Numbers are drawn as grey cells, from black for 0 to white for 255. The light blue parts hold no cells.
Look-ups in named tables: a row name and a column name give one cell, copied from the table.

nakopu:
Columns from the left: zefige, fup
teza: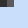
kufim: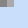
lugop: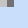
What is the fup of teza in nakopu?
91
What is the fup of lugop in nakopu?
114
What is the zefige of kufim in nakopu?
133
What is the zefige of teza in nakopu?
48
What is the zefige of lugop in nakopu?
196
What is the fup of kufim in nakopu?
170
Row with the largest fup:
kufim

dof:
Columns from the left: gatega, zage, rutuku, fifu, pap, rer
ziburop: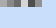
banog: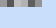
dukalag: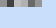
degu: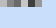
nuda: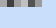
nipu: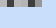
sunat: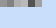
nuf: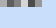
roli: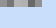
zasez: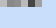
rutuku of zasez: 142
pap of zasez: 69
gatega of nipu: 186
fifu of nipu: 180
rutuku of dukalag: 192
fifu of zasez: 186
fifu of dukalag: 177
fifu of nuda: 192
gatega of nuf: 174
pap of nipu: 62
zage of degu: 133
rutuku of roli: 181

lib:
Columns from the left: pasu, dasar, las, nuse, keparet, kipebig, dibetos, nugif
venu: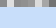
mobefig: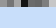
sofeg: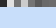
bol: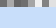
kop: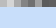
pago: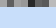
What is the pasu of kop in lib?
188
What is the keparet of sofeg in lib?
116
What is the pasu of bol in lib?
112
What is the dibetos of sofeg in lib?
105
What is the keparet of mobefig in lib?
107
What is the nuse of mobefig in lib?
19
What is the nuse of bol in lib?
111
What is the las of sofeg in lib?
116
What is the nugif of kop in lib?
95
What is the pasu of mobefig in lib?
150
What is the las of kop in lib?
170
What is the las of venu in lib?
140
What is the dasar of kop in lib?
213
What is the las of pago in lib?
162
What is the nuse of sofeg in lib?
203
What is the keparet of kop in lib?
112
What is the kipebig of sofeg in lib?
89
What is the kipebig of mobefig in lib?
103

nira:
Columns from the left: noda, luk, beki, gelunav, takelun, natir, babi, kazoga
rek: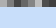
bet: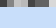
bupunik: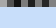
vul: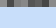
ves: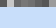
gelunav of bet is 185
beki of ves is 105
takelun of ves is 112
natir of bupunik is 125
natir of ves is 97
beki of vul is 127
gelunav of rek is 103
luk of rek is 125
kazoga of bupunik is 129
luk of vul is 74
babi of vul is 70
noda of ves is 90
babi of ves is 86
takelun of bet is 69
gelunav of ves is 119
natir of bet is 98
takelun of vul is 85
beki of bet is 197
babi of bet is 99
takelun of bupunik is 31
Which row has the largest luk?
ves

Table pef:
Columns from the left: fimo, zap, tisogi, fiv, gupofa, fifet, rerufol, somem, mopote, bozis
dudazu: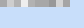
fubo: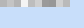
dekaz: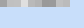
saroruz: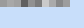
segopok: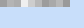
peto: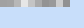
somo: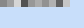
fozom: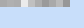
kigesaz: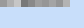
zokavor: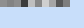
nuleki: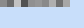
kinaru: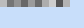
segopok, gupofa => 205
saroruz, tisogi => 161
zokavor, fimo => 143
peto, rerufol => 147
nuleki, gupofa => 144
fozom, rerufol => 154
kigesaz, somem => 164
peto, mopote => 205
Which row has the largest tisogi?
somo

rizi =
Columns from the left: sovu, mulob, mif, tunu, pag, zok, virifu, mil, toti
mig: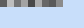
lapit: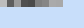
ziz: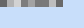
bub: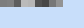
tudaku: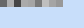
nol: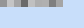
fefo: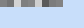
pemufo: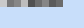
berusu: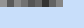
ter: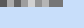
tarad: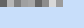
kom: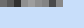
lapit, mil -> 170
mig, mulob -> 190
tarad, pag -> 166
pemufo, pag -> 81
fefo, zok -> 207
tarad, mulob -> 183
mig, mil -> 89
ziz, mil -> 189
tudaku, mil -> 165
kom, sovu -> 109
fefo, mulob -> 116
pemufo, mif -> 135
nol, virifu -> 176
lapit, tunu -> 79
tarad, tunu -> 160
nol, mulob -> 197
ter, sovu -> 89
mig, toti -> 139
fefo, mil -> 124
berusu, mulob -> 90

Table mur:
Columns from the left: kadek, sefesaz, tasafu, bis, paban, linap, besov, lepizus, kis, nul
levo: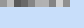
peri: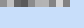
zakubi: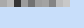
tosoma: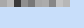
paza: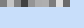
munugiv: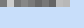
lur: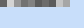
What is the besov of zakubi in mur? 163
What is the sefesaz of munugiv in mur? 205
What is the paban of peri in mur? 140
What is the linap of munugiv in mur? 105
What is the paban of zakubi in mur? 114
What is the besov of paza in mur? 175

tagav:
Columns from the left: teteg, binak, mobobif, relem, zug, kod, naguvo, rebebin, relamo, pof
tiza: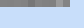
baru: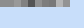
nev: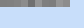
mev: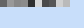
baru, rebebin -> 120
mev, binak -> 153
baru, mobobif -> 153
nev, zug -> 112
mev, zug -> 47
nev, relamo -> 150
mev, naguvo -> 74
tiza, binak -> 130

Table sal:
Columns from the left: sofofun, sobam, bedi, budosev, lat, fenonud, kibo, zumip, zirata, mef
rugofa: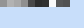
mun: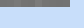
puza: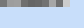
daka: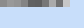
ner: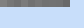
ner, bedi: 112
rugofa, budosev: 143
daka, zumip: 170
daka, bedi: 148
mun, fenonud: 123
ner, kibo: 113
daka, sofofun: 140
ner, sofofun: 128
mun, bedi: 121
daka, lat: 97
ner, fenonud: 119
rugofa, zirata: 87
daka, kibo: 119
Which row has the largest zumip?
rugofa

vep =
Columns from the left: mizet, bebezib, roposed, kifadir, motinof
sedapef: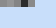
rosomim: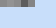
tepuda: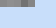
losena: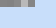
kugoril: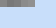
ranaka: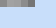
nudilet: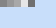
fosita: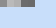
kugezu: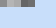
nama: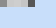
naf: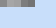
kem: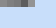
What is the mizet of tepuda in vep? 137
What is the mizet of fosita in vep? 141
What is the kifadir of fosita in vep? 108
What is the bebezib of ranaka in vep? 162
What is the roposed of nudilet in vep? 168
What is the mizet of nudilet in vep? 132
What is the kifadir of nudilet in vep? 230
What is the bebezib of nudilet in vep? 152
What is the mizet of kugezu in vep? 141
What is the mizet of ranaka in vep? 139
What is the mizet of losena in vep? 132
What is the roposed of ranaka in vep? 159
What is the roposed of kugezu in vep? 171
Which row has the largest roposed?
nama

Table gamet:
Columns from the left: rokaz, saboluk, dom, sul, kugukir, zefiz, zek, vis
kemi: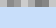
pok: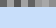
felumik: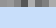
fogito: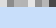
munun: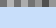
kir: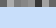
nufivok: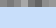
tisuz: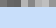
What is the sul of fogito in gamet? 180
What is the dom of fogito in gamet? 181
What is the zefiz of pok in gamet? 154
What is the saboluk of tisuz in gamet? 102
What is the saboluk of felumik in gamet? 153
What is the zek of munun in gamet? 80
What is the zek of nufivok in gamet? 141
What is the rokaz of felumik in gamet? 148
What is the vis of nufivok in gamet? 152
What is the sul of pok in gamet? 162
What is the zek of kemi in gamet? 134
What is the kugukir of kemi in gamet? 172
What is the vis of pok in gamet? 142
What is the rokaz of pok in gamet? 102
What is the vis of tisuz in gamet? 150
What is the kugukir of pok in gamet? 98
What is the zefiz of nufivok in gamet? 100
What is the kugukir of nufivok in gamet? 119
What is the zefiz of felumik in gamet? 111
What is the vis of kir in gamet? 102

